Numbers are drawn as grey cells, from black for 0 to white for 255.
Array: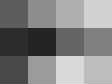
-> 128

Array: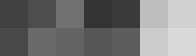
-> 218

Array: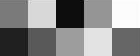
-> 102

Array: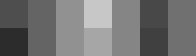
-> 112

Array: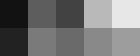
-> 157

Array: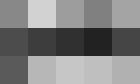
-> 69

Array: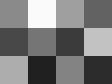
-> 194

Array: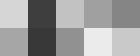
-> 201
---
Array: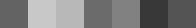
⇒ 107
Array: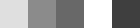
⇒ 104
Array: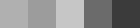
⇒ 198
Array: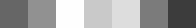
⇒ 201
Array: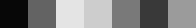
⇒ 205
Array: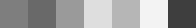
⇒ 222
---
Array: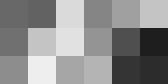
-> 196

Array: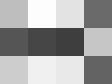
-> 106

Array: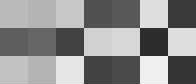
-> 58

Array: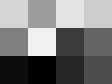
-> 204

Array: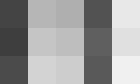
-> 232

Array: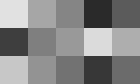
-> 91

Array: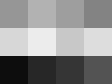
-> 131
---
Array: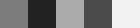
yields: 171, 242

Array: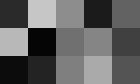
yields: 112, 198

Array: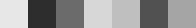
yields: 215, 231

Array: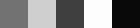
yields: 63, 253

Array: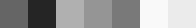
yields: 149, 249

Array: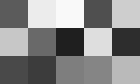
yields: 31, 249

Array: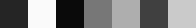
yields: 119, 250

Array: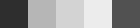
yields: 211, 236

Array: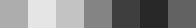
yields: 132, 229
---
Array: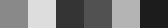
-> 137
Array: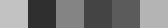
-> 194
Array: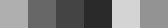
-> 175
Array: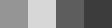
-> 149
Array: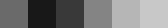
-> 106
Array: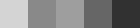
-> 212
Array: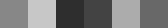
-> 135
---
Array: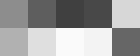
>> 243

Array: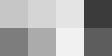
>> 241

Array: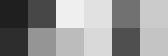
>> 79

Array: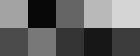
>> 23

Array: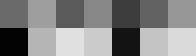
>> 196

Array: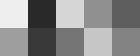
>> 198

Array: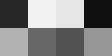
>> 82

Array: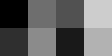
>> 25

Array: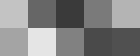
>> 74
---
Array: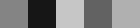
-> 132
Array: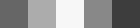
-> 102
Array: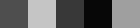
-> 78
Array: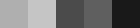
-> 175
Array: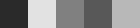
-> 42
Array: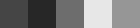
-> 69
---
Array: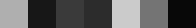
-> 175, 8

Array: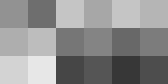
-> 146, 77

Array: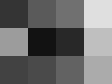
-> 52, 171

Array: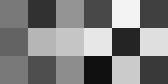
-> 121, 57

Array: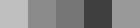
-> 190, 153

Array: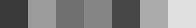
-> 58, 224

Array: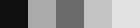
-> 15, 226

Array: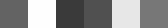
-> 99, 119
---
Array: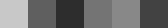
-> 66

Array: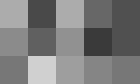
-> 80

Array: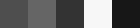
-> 23

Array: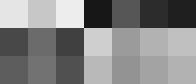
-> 31

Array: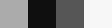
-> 247

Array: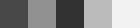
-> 242

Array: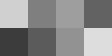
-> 98

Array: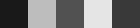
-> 57

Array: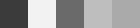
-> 170

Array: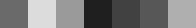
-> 175
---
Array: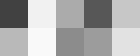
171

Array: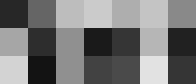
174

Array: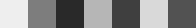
63

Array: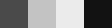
195

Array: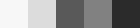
89

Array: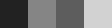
133

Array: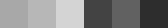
67

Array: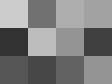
113
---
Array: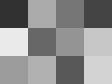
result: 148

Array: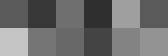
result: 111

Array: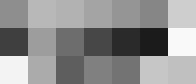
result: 109

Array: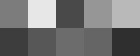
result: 73

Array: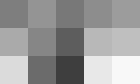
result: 93

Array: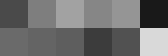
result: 162
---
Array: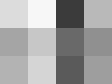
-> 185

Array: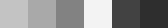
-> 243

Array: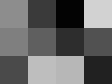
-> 210

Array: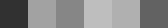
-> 190

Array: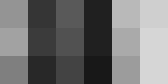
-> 32

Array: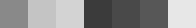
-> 59

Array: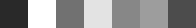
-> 227

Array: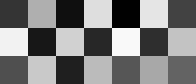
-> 222
